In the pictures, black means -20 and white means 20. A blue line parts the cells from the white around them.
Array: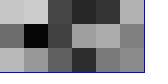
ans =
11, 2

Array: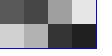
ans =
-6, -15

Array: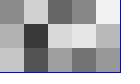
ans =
2, 4

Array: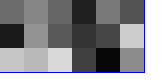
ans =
-3, 2

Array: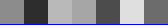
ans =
2, -3

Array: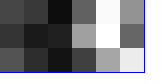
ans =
-9, 17
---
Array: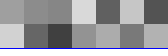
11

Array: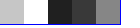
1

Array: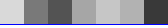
8

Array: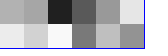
16

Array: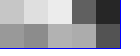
11

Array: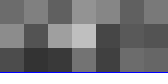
3

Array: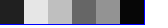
3

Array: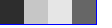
-4

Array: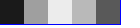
5
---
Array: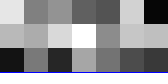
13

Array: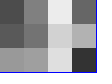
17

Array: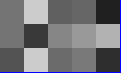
-4

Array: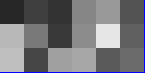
4

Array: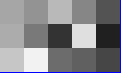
1

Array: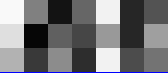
-14
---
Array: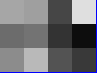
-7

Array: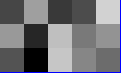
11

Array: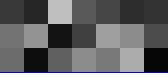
-5

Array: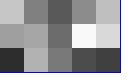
-1

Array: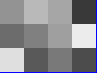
-1

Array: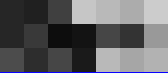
-9

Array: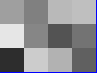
8

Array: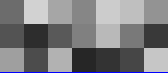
8

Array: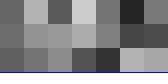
2

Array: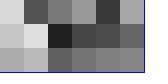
-5
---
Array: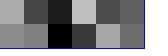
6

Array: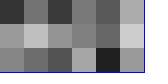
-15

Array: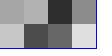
-4

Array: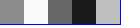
-16

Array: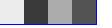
7

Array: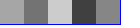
-10

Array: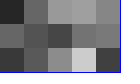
12

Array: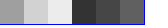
-9

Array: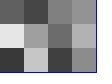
-10
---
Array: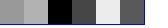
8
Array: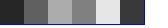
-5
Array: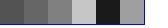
-4
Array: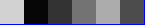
-19
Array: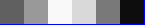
4
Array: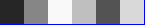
1
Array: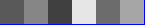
1
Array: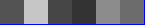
11
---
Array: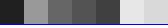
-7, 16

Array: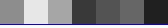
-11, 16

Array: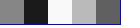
19, 19

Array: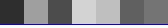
13, 13

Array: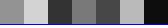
-1, 13

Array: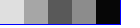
-6, 15

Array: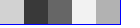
-4, 18

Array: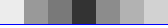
-12, 17

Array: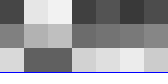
-3, 18
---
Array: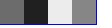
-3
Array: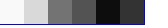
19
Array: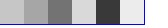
11
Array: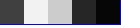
-10
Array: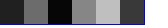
-15
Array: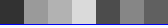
-12
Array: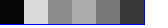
-19
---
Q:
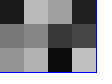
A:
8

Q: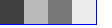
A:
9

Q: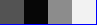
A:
-19

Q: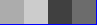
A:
12

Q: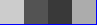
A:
-7

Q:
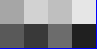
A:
-11

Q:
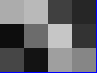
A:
-17

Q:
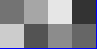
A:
-7
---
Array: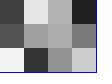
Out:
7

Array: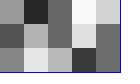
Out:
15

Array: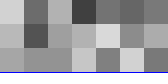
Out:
2

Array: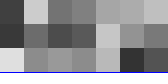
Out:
3

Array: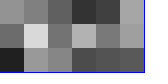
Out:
-1

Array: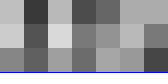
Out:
9

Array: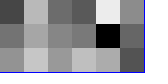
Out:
-20

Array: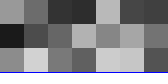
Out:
6
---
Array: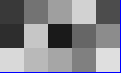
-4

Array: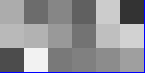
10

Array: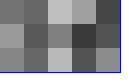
-11

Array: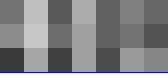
-2

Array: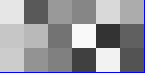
-12

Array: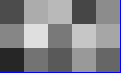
11

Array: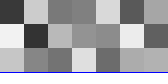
17

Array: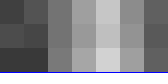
3

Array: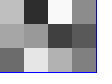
-10
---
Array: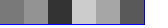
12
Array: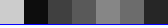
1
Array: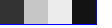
11
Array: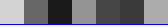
-9
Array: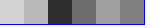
-3
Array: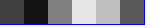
16
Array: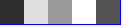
4
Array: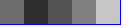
-7
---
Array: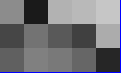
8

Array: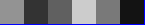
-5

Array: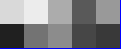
7

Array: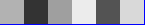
5

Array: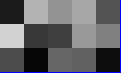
3

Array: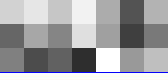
11

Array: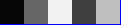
18
